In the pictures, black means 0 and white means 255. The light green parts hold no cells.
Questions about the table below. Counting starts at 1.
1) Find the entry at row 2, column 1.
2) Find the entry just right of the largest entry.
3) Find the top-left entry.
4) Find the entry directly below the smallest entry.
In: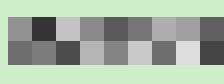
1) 110
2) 69
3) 146
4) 124
